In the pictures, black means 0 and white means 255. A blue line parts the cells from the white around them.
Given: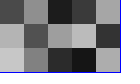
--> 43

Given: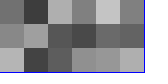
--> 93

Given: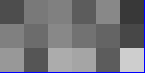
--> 172

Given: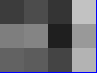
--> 68

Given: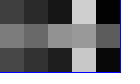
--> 30

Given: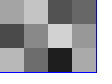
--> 30

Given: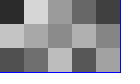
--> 189

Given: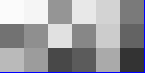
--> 72

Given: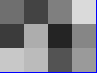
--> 83

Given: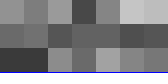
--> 140
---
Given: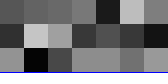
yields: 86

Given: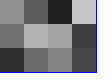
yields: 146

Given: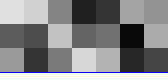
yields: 224

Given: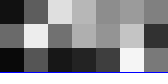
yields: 17

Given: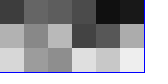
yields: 61

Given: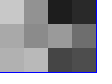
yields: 200
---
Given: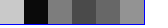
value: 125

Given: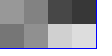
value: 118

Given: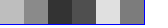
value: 51

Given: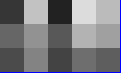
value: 131

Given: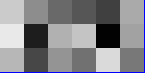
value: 148

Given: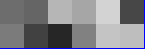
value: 38
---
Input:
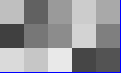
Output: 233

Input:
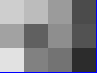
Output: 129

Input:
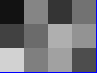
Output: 127

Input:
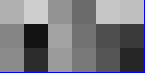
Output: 121

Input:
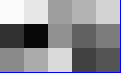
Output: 218

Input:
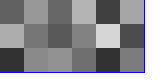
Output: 111

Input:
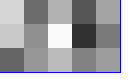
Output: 186

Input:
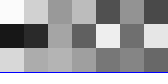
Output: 119

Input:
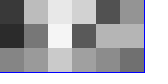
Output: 160

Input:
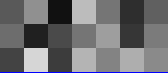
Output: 131
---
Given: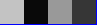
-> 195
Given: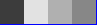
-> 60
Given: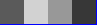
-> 90
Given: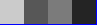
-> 203
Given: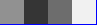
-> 145
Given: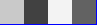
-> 201
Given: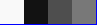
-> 249
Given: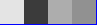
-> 228
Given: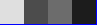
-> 223
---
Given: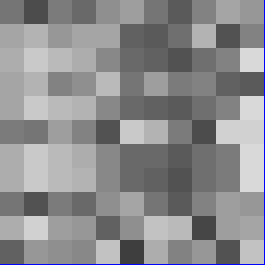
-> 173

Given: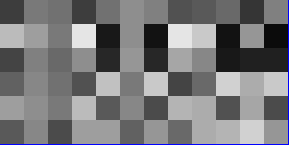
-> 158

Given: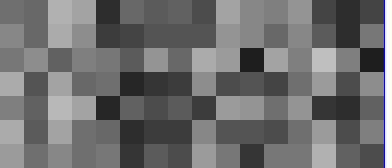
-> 171

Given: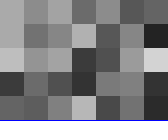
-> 59

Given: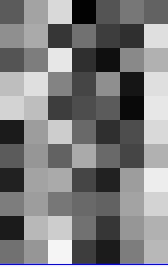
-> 27

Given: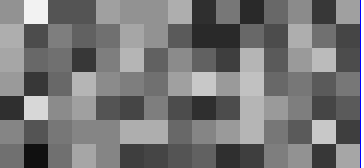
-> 133

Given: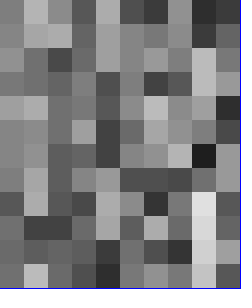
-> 106

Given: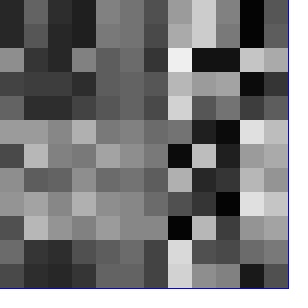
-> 107
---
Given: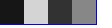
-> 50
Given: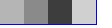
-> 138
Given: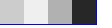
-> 177
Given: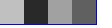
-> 96
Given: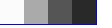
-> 85
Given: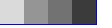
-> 114
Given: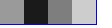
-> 126
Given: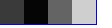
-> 58
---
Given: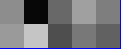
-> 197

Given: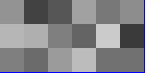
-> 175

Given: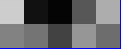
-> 116

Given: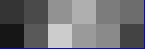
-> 89

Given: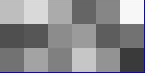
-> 86

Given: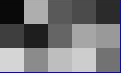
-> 30
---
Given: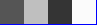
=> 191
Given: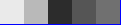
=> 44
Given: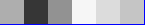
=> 246
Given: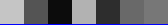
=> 45
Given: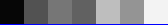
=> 190
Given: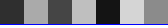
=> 20
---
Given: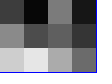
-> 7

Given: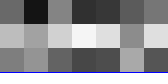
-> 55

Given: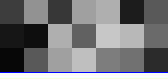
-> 175

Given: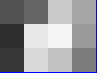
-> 101

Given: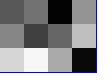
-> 114

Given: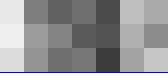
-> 75

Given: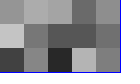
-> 164

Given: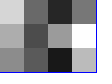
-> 105
